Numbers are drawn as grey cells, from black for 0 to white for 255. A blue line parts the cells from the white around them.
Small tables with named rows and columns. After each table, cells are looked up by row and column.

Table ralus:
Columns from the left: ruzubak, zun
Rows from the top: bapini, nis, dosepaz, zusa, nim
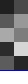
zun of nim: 38
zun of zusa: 213
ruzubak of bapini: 32
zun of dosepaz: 125
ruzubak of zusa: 43
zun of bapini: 73
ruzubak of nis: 88
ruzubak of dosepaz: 169
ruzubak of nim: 92
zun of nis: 152

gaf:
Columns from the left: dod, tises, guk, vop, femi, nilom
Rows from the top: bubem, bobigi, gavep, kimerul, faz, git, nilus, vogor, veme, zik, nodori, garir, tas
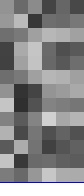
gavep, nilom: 161
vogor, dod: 197
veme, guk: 132
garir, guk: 106
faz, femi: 88
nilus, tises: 51
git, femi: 177
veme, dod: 130
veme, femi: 167
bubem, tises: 106
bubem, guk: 139
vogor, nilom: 118
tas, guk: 151
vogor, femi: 125

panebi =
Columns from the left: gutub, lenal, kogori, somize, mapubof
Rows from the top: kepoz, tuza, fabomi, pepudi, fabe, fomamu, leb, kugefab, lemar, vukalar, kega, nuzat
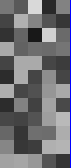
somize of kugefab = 163
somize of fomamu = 142
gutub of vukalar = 103
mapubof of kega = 180
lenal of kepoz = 89
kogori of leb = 81
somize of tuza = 83
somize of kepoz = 41

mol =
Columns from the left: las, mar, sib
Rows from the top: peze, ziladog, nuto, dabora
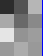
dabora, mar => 172
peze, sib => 182
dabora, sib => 153
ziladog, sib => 137
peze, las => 44
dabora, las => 153
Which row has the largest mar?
dabora

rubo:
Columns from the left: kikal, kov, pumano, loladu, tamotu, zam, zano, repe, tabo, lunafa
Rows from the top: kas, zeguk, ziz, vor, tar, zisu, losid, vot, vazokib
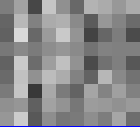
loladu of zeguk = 171
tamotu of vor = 150
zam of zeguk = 138
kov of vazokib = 204
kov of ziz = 217
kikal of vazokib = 151
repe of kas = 171
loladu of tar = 158
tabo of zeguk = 132
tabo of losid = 160
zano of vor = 115
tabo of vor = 128
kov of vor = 137
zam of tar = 146
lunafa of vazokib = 109
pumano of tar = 108
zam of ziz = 148
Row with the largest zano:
kas

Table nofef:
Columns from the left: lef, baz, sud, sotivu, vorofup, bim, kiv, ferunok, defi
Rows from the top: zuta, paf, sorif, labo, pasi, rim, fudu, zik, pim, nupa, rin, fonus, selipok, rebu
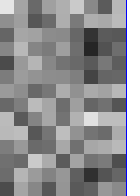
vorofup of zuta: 175
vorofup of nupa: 190
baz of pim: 90
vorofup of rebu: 149
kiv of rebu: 97
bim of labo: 110
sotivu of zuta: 160
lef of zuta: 229
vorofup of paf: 174
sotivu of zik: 166
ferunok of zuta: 91
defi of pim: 189
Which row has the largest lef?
zuta

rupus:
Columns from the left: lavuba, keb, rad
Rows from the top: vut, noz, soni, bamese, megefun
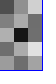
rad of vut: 208
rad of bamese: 225
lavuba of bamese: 110
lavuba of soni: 176
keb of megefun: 110
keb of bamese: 171
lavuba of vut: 79
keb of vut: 144
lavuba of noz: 128
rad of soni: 111
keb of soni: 21
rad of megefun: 163
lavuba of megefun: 156
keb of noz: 171
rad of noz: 110
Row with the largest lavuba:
soni

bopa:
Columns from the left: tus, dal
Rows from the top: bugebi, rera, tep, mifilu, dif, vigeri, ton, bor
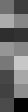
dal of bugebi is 60
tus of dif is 120
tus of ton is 65
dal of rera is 134
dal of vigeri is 167
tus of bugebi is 113
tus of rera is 172
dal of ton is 141
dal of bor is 3
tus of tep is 46
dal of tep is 50

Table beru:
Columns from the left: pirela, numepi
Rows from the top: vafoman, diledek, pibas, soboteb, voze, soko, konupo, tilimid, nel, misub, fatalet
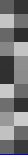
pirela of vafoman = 94
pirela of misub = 193
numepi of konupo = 106
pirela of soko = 48
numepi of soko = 139
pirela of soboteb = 134
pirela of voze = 49

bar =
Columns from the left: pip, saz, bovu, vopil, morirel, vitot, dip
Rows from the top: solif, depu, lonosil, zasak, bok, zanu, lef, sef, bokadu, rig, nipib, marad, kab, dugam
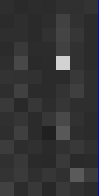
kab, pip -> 51
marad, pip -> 48
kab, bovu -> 47
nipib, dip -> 48
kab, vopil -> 54
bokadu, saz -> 53
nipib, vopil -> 42
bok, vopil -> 43
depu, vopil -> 45
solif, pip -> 46
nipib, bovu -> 48
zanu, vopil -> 43
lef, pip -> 46
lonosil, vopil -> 49
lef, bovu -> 43

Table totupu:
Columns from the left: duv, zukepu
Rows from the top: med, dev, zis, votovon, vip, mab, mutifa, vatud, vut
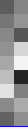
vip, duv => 167
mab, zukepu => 36
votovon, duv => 146
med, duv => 93
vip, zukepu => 243
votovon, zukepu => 213
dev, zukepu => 147
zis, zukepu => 86
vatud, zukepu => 171
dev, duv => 118
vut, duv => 98
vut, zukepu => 143

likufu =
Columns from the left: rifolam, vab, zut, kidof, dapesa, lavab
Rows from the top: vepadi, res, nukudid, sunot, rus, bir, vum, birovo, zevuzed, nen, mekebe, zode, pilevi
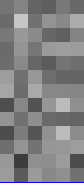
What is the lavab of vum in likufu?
133
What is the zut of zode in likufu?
143
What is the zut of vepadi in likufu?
100
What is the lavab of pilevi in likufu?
113
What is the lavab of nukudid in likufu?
132
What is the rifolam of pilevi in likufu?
155
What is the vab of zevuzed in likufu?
113
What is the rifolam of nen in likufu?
77
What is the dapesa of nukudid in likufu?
96
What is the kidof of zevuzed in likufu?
106
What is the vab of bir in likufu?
112
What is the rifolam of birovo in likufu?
78
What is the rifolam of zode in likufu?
152
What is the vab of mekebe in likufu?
147
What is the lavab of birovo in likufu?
143
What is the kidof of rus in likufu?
92
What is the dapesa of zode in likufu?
156
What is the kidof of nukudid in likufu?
103
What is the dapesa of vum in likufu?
135

